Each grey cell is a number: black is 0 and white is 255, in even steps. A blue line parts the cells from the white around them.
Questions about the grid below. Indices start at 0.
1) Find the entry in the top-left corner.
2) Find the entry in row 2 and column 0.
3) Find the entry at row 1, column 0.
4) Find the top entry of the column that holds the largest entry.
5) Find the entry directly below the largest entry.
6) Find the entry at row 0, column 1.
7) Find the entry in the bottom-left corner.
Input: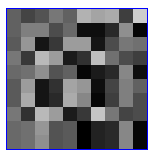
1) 97
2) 90
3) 97
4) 205
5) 6
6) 68
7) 105
